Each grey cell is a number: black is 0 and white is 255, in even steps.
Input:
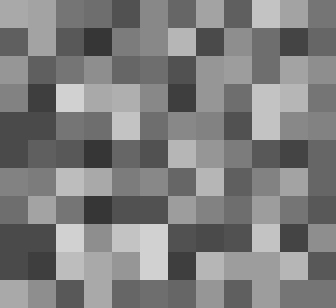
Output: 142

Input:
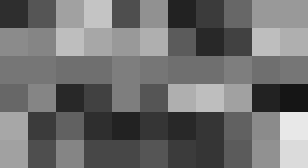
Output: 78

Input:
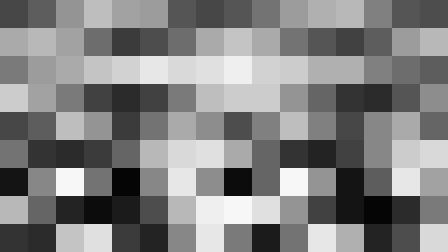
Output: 43

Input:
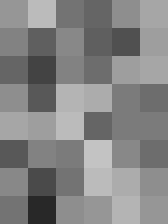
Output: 40

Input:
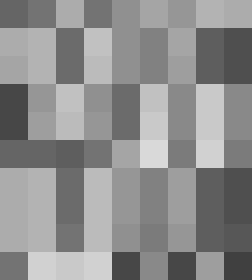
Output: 209

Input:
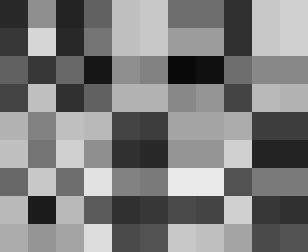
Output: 149

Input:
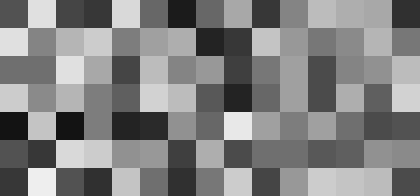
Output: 238

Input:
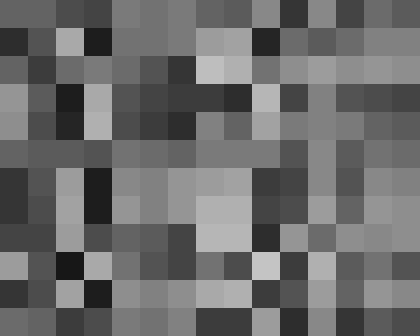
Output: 99

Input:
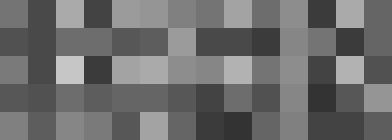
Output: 93
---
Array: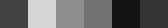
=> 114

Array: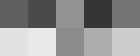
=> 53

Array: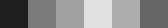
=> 224

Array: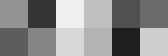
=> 191

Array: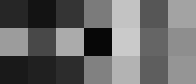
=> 123

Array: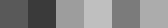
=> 191

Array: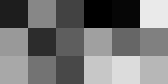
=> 0

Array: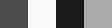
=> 171
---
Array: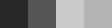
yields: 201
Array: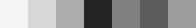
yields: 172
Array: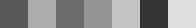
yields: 107
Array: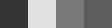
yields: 121
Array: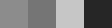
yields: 198
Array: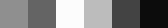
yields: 252
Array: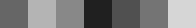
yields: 136
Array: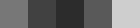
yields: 44
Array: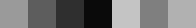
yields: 47
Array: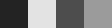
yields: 77
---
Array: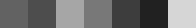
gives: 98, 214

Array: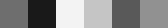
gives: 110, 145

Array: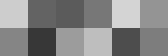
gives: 205, 125

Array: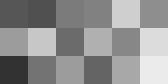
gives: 86, 235

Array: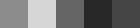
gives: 140, 69

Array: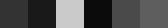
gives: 51, 94

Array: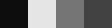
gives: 13, 66

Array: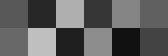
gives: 88, 67

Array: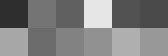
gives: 46, 152
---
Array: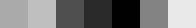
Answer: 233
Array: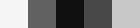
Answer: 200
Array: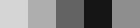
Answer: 142
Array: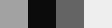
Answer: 238
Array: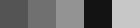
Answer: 199
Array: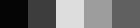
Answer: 96
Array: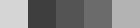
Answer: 179
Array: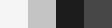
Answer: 71
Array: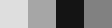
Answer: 129
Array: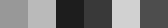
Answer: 77
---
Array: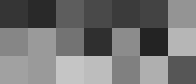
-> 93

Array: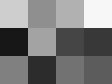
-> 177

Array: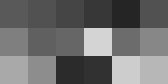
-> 69

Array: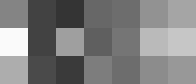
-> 52

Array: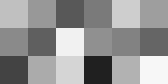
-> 88

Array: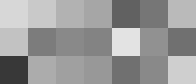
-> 178

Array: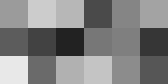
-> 183

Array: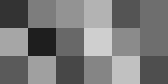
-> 147

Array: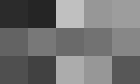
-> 192

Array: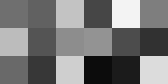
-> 195
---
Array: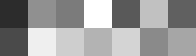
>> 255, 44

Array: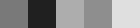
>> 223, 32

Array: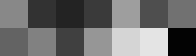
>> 228, 3

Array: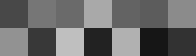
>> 191, 22

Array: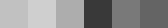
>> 207, 57

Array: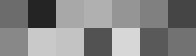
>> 215, 36

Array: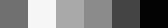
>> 246, 3

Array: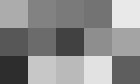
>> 233, 45
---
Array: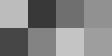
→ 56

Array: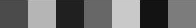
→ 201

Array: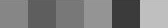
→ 148

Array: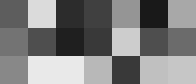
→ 149

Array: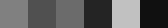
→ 36

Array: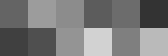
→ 92
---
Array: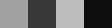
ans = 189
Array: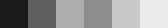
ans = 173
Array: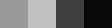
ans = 63
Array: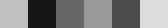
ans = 103
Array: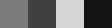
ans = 213
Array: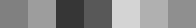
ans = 54
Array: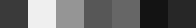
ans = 149
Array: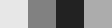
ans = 34
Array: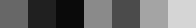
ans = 10
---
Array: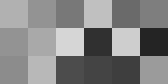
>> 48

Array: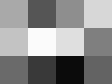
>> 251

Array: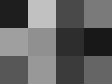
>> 144

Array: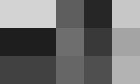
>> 110

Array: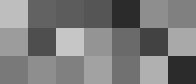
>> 106

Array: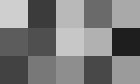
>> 199
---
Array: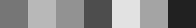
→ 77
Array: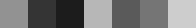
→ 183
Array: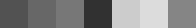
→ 49
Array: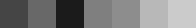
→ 127
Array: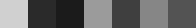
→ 155
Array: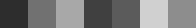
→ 64
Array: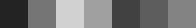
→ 160
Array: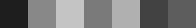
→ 122
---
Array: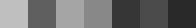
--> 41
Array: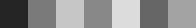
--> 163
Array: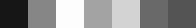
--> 84
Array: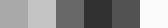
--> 251
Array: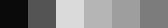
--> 124
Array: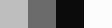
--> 252
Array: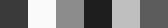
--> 92
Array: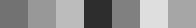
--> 166
